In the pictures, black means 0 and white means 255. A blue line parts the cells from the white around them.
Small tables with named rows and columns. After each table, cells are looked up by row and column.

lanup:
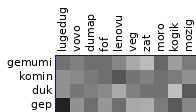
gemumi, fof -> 110
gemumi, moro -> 103
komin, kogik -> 123
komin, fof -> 110
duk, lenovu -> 170
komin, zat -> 129
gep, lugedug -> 34
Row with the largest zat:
gemumi

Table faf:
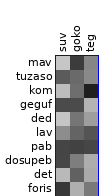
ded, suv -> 197
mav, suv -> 198
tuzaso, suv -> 91
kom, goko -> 110
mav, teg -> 134
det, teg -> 170
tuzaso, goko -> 106
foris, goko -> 175
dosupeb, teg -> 173
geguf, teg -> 180
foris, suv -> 56
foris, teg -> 121
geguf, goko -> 75
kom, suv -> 189
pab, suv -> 69
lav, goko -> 100
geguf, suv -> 75
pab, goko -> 66
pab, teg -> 70
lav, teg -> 84
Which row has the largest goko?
foris

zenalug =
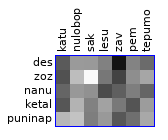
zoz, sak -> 249
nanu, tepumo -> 101
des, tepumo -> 107
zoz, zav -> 67
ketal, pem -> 84
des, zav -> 19
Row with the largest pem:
zoz

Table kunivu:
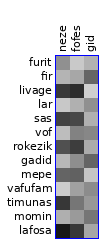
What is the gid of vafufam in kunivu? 140
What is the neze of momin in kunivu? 175
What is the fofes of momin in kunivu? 154
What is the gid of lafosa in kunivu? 166
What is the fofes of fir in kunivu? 167
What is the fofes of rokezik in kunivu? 61
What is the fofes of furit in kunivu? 201
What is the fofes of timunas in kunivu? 118
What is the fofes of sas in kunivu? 71
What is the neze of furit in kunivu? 144
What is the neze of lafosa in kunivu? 24
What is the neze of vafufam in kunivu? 204
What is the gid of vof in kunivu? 135
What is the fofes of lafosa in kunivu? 56

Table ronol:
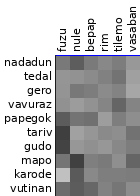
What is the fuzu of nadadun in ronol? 121
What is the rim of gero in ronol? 139
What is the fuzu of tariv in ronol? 63
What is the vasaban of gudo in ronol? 125
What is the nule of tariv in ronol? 161
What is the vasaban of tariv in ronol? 114
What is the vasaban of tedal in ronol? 160
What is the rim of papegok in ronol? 157
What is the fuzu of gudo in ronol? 67
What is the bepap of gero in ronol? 125
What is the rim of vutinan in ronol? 130
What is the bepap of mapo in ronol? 127
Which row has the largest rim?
papegok

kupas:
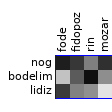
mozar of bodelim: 142
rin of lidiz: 144
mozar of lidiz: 227
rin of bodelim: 15
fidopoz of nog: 55
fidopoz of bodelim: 91
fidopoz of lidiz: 129
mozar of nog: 48
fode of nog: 30
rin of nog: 127
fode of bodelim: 194
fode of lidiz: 58

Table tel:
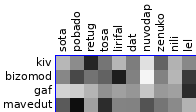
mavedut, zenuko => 117
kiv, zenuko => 99
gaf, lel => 43
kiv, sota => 183
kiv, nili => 178
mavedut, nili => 138
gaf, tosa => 144
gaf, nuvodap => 198
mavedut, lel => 179
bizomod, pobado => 72
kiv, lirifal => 182
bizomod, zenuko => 130
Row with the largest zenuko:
gaf

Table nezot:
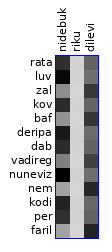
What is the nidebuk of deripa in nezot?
25
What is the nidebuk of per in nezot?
48
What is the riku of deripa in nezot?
210
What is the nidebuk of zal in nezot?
142
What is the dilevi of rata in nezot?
99
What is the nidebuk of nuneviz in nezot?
3
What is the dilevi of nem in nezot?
39
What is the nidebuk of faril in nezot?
162
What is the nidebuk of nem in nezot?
162
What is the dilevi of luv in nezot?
111
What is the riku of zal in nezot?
213

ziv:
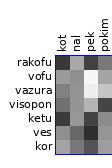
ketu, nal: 151
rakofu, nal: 168
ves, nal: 104
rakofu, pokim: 120
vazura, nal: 147
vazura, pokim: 196
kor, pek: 84
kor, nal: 120
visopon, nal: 147
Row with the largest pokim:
vazura

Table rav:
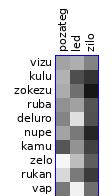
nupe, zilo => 37
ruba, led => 161
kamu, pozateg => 86
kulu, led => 78
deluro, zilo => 81
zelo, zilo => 94
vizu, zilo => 131
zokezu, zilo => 22
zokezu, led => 111
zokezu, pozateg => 172
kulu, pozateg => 178
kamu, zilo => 66
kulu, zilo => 52

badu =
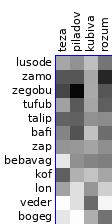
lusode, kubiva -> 190
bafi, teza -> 132
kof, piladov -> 177
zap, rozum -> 143
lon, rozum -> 207
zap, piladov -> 152
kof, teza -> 95
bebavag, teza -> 230
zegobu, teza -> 70
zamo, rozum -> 38
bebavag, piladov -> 144
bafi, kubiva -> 193
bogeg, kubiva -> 174
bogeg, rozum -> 114
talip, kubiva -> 145
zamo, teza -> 86
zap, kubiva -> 164
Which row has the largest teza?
veder

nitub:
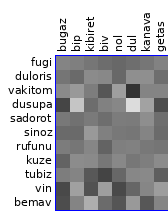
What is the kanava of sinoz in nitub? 132
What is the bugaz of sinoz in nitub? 106
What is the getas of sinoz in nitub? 107
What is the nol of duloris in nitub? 104
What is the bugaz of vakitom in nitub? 138
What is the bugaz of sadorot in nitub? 120
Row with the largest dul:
dusupa

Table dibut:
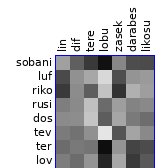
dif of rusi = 138
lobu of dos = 93
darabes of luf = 148
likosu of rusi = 137
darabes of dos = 122
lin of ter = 108
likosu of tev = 137
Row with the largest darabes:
riko

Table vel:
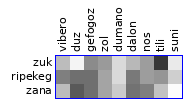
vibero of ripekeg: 127
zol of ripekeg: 164
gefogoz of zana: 111
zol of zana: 164
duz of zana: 89
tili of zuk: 55
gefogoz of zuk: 139
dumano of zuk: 218
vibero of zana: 188
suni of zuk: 234
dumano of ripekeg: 218
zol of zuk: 154
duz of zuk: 244
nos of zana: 127
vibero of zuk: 188
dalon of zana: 114
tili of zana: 194
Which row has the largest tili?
zana

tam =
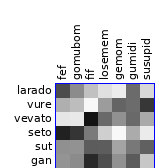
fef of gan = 148
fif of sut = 92
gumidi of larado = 107
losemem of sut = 93
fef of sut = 144
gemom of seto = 248
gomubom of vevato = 233
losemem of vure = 156
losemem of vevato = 105
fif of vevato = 19
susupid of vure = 55
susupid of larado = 215
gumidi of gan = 91
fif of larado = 193
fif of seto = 122
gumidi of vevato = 105
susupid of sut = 96
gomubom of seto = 53
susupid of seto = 235
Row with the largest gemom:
seto

